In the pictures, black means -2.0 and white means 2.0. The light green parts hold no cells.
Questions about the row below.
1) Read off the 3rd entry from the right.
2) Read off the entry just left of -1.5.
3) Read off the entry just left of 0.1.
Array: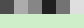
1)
-1.5
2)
0.1
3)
0.7

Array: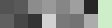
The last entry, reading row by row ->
0.7
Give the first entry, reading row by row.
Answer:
-0.7
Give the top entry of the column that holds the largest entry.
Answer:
0.4
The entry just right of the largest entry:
-0.1

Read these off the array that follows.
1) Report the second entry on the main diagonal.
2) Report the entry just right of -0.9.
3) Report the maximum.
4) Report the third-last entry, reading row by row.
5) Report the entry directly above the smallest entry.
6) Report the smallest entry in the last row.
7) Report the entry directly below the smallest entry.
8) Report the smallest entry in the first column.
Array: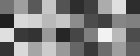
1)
1.4
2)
0.0
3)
1.8
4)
-0.3
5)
-0.2
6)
-1.2
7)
1.5
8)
-1.5

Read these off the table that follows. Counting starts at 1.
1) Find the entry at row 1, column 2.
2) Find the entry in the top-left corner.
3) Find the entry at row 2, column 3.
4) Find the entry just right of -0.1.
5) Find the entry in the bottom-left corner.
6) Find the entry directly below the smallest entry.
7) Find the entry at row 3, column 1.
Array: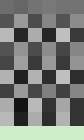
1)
-0.4
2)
-0.3
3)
-0.8
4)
-0.2
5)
0.9
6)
-1.5
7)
0.9

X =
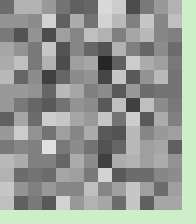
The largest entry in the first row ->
1.4
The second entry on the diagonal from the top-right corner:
0.1
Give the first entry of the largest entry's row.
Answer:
-0.1
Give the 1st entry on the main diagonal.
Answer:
-0.3
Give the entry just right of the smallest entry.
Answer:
-0.5
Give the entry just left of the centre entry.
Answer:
0.3
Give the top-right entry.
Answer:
0.8
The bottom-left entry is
1.0
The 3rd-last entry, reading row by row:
-0.5
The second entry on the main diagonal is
0.3
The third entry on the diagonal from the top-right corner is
0.9
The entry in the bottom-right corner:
0.6
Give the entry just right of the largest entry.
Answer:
-0.1
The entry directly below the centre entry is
0.4
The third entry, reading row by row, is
0.8
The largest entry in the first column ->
1.1
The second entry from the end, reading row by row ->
0.6
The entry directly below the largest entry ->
0.0
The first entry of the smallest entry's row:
0.7
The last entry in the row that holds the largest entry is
-0.5
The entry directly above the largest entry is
-0.2
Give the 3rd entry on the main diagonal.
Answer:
0.3
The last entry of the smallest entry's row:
-0.1
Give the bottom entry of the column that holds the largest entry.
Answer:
-0.6
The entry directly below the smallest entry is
-0.9
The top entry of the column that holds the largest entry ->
0.4

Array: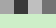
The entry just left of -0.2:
1.0
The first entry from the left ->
0.6
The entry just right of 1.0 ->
-0.2

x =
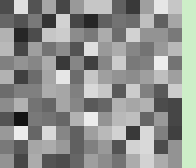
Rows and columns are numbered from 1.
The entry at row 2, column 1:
-0.4
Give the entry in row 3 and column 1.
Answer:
0.8
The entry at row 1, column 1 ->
-0.8
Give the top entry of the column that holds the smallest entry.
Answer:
1.5
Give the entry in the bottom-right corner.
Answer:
0.3
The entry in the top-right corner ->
1.1
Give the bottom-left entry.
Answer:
0.3
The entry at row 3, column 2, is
-1.4
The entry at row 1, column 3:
-0.7
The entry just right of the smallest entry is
-0.1
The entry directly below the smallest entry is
1.7
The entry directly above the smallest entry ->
0.8
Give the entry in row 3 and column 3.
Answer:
-0.8

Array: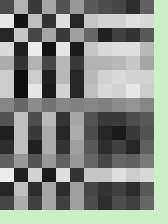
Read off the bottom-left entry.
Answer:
-0.9
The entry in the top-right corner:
-0.5
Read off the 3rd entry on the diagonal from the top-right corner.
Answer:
-1.0
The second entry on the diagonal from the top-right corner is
1.5
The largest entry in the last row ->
0.7
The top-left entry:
-0.8
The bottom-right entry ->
-0.4
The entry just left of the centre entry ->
0.1
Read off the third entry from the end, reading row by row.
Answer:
-0.8
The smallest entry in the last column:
-0.7
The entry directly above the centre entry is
-1.4
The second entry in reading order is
0.8
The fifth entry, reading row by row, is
-0.7
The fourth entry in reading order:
0.6
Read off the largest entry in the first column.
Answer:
1.7
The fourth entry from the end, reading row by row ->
-1.3
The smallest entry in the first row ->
-1.3
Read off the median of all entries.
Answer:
-0.2
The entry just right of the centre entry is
0.1
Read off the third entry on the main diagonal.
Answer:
-0.9
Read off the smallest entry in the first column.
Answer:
-1.5

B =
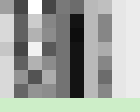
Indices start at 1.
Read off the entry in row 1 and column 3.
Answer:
2.0
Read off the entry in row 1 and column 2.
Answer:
-0.9
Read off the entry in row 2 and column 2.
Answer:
-0.5
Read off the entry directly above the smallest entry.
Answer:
-1.7
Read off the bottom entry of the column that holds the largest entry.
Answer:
0.3
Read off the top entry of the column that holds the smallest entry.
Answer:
-0.3
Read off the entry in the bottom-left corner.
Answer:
1.4
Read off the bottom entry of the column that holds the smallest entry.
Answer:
-1.7
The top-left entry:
0.5
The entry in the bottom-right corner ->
1.7
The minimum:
-1.8
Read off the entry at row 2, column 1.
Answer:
1.4
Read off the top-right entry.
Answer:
1.7
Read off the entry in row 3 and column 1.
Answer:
1.4
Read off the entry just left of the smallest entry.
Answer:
-0.2
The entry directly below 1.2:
0.8
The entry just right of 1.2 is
0.1
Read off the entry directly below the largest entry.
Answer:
1.2
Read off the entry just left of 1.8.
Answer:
-0.9
